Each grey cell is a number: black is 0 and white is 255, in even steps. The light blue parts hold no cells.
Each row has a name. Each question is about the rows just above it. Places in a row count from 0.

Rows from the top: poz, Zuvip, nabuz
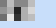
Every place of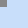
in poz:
2 3
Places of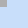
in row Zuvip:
1 3
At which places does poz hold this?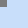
0

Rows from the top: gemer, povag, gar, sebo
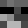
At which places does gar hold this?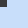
2 3
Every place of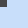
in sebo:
0 3
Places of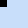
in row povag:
0 1 3
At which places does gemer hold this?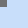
1
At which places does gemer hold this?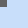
2 3

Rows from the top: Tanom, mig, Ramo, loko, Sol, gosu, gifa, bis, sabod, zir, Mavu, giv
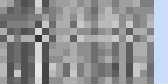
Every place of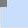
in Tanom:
13 16 20 21
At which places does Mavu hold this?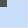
1 3 18

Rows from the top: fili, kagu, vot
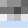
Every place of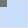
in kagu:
0 1 3
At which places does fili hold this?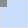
1 2

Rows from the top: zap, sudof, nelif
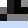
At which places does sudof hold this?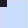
1
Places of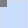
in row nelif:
1 2 3
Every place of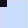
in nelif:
0
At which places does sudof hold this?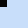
2 3
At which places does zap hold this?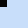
2
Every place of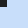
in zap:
1

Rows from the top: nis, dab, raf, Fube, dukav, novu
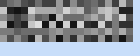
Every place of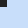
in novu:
4 15
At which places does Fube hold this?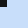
1 6 8 10
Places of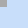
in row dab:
5 6 7 10 16
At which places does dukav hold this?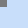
0 1 9 10 11 14 16
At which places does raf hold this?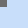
6 9 10 11
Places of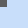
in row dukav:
2
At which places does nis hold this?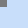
2

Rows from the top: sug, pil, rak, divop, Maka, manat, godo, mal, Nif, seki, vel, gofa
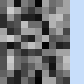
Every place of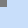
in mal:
6 7
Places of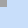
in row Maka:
0 3 4 8
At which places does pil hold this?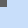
0 3 5 7
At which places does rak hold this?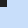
3 4

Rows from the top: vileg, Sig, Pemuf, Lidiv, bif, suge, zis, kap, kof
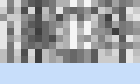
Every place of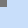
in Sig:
1 7 9 11 16
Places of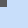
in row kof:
3 13 17
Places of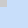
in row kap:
2 14
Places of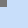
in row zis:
1 3 5 15 17
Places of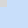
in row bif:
2
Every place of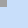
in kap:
7

